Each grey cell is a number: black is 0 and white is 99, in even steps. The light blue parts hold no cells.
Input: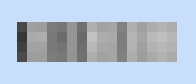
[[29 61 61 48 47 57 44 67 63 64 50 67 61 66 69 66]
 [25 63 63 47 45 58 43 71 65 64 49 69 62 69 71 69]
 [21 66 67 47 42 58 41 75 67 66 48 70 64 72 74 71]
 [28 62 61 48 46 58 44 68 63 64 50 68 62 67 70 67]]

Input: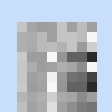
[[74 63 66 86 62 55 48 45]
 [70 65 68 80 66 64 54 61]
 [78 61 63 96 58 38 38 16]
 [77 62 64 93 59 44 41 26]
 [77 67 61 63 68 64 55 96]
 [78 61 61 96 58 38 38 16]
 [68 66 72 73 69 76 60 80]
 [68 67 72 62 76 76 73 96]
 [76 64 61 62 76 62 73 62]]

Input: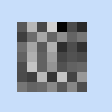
[[46 39 41 53 34 52 30]
 [29 24 72 20 76 26 59]
 [30 76 38 57 32 38 40]
 [38 68 38 61 27 32 29]
 [43 64 35 68 18 30 19]
 [24 42 65 39 55 39 46]
 [34 71 28 81  1 29 16]]

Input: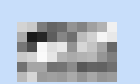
[[72 83 60 62 60 66 58 65 58 60]
 [44 64 64 44 45 54 34 39 38 43]
 [78 82 97 89 70 66 69 71 58 49]
 [46 30 96 86 90 57 83 76 64 40]
 [66 10 15 36 52 43 73 81 95 90]
 [82 78 48 39 42 57 51 62 69 93]]

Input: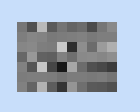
[[50 39 69 36 20 58 43 35 34 31]
 [48 49 49 48 45 48 48 47 48 45]
 [50 33 77 27  9 65 42 31 28 23]
 [40 59 38 37 50 43 53 54 52 55]
 [52 53 49 48 78 18 55 42 60 68]
 [49 52 51 47 48 49 50 47 49 49]
 [46 31 72 35 45 39 42 29 46 53]]

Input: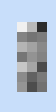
[[58 30 44]
 [54 38 47]
 [77 64 29]
 [46 57 51]
 [70 63 53]
 [51 45 48]
 [93 72 17]]

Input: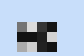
[[66 80 13  7]
 [ 7  7 12 82]
 [45 85 21  8]]
